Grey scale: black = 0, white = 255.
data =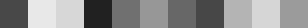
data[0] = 72
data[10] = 155
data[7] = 71
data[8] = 180

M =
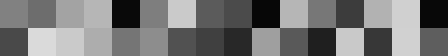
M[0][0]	129
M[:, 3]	[182, 173]
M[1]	[73, 218, 202, 173, 117, 141, 81, 64, 40, 159, 89, 31, 201, 55, 209, 94]
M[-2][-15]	109
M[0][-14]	163
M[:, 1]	[109, 218]

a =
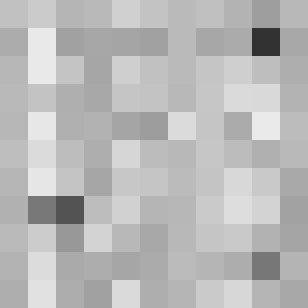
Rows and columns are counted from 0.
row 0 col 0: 193
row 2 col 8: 207
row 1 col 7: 167
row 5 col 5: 188
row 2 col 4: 207
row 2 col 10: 174
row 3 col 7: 198
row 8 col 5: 168
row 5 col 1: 219
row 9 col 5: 171
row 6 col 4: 199
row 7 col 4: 209
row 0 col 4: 208
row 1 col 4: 165
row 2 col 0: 183
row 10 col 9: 181
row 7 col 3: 189
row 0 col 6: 186
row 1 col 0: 172
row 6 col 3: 166
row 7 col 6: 183
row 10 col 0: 174
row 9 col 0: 179
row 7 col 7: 202
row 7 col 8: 221
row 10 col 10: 168
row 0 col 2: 181
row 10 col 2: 173
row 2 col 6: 186
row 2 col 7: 197
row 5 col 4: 214
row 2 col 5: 193
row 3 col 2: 175
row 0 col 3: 185
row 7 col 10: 162
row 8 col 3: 211

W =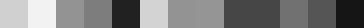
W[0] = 208
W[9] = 70
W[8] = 70

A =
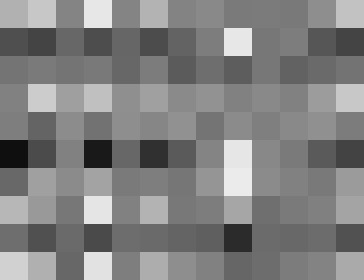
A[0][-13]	177
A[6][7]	149
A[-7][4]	143
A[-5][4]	103
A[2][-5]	93
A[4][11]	144
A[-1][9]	109
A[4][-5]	139
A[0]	[177, 199, 132, 231, 132, 179, 131, 137, 122, 123, 121, 142, 194]
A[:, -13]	[177, 79, 116, 129, 126, 15, 104, 183, 110, 209]
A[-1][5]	173
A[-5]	[15, 75, 129, 25, 103, 48, 90, 132, 230, 136, 122, 90, 67]
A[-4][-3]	129
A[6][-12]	160
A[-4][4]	122
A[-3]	[183, 153, 119, 229, 129, 179, 120, 125, 166, 111, 122, 128, 164]
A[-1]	[209, 176, 103, 226, 126, 173, 142, 129, 102, 109, 124, 131, 170]
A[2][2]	116
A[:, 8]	[122, 231, 93, 129, 139, 230, 235, 166, 43, 102]
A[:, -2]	[142, 86, 106, 156, 144, 90, 121, 128, 108, 131]
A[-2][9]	107
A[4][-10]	114
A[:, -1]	[194, 68, 115, 200, 124, 67, 155, 164, 81, 170]
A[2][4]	103
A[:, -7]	[131, 99, 91, 138, 145, 90, 118, 120, 100, 142]
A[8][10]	104
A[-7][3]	192

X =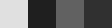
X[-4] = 224
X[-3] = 31

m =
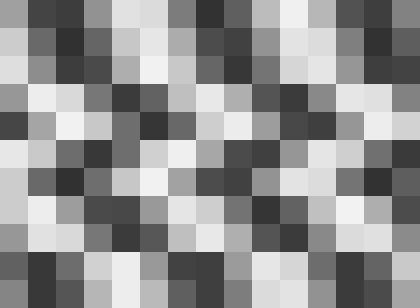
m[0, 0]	160
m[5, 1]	201
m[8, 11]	137
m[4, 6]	104
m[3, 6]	191
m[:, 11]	[183, 220, 229, 137, 63, 229, 220, 192, 137, 109, 146]
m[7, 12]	242
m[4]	[70, 165, 241, 200, 110, 54, 104, 206, 236, 157, 72, 63, 150, 237, 210]
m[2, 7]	102
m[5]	[231, 201, 109, 56, 110, 208, 239, 167, 75, 64, 150, 229, 207, 112, 58]
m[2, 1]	141
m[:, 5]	[219, 230, 241, 98, 54, 208, 241, 153, 87, 153, 186]
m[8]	[151, 225, 217, 119, 59, 87, 191, 232, 175, 84, 59, 137, 219, 224, 139]
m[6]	[204, 105, 49, 110, 199, 241, 162, 76, 65, 147, 227, 220, 116, 50, 94]
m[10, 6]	95
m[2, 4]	174
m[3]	[151, 237, 217, 119, 59, 98, 191, 232, 175, 84, 59, 137, 230, 224, 130]
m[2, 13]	62
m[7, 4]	72
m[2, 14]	67
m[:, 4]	[225, 199, 174, 59, 110, 110, 199, 72, 59, 237, 237]
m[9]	[97, 56, 109, 209, 237, 153, 66, 63, 155, 230, 214, 109, 59, 100, 201]
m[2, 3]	74
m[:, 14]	[130, 94, 67, 130, 210, 58, 94, 76, 139, 201, 165]
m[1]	[204, 105, 49, 101, 199, 230, 172, 76, 65, 147, 227, 220, 127, 50, 94]

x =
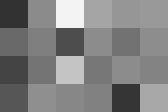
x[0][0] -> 50
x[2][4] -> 140
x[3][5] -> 168
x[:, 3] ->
[165, 140, 119, 129]
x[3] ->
[86, 143, 135, 129, 53, 168]
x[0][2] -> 243
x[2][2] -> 196
